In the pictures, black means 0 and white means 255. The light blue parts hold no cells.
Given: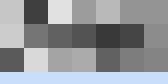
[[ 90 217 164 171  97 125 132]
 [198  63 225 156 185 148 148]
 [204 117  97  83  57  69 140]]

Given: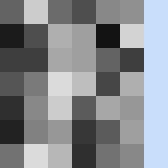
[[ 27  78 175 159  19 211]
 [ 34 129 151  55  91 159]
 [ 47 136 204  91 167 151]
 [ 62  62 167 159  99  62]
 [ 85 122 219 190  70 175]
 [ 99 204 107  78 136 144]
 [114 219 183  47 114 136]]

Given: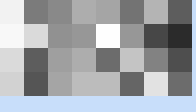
[[210  85 165 188 188 101 226 108]
 [218  93 159 173 108 196 130  78]
 [242 123 137 173 165 115 180  93]
 [248 218 145 151 254 151  71  43]]

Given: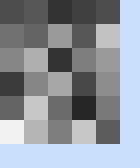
[[ 58 133 168  71 141]
 [ 78  86  52  64  78]
 [ 99 200 107  38 120]
 [113  99 155  86 194]
 [133 174  52 127 155]
 [243 180 127 200  93]]

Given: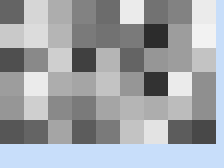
[[ 79 137 207  64 181 100 150 157 195]
 [ 86 100 165  92 122 195 227  92  72]
 [100 214 173 130 108 235 114 130 235]
 [150 207 137 122 165 181 173 188 143]
 [157 235 173 165 195 150  50 235 143]
 [201 220 181 122 114 122  44 157 242]]

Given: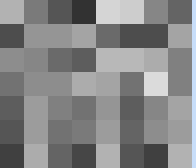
[[ 64 172 100  70 178  85  64 178]
 [ 77 149 149 164 106  77  77 164]
 [ 85 156 114 122 156 100 141 156]
 [ 93 156 128 114 149  93 134 164]
 [114 141 141 172 164 114 219 128]
 [141 134 106  93 184 184 172 128]
 [178 122  85  50 213 205 134 100]]

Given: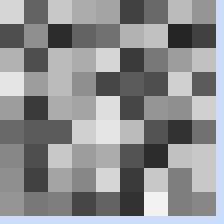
[[ 77 143  44  99 113 178 193  37  64]
 [105  91  91 208 228 186  83  50 113]
 [135  77 200 157 172  83  44 193 200]
 [143  64 164 135 214  58 200 127 200]
 [149 120 127  70  99  50 242 127 135]
 [157  58 172 164 222  70 149 143 208]
 [178  77 186 172 214  58 120 157 193]
 [214  99 200 172 164  64 105 186 149]
 [228 157 186 143  70  91  77 208  91]]

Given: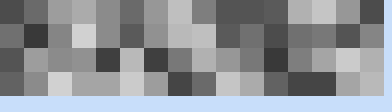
[[ 76 106 157 171 139 106 151 191 126  84  84  90 177 197 151  76]
 [ 84 157 139 145  63 185  63 120 177 151 120  57 126 165 203 177]
 [ 98 139 209 165 165 203 157  69 106 197 171  98  69  69 165 185]
 [112  57 133 209 139  90 145 185 191  90 112  76 112 120  84 133]]

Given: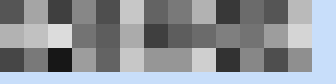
[[ 70 121  23 157  99 199 150 150 207  50 135  78 143]
 [ 85 165  63 135  78 199  99 121 178  56 107  85 186]
 [178 193 220 115  93 171  63  93 107 127 115 157 213]]
